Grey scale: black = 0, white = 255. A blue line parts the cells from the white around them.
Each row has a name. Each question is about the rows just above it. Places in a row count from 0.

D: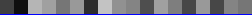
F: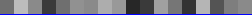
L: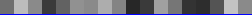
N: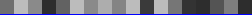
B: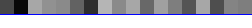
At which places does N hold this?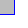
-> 1 5 9 11
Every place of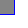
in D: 9 16

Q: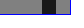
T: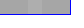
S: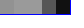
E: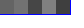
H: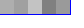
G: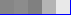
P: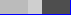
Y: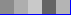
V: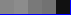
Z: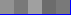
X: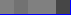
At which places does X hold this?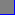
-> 0 2 3
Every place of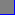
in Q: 0 1 2 4
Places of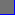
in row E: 1
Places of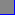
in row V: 0
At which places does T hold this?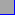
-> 0 1 3 4
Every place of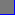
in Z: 1 4

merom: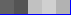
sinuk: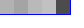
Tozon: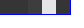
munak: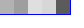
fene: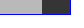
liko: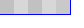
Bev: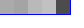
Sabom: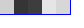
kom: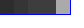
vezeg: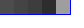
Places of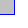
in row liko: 0 2
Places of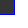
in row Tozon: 0 1 4
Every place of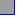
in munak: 1
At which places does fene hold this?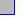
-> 0 1 2
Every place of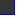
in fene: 3 4
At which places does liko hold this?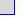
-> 1 3

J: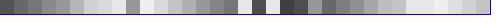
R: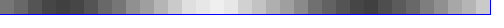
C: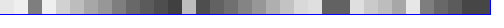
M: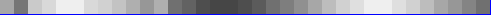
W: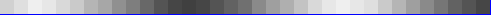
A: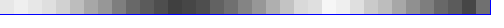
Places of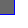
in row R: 1 7 29
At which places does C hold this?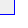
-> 1 3
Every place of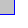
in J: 12 28 34
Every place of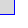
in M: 3 6
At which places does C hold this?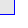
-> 0 29
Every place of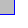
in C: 5 13 27
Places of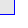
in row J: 8 17 19 29 30

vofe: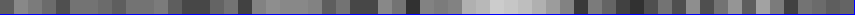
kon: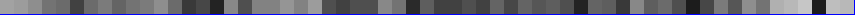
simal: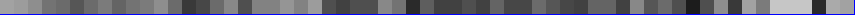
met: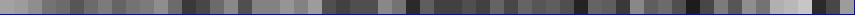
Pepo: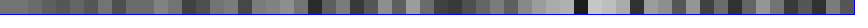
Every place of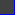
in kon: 5 24 31 32 34
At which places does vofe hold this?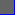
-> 15 43 60

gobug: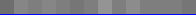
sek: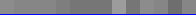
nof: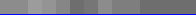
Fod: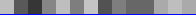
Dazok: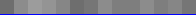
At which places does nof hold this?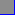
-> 0 1 7
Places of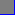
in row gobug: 2 4 6 8 10 11 12
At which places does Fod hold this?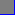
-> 5 8
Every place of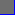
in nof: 5 10 11 12 13
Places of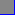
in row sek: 1 2 3 11 13
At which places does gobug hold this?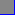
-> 1 3

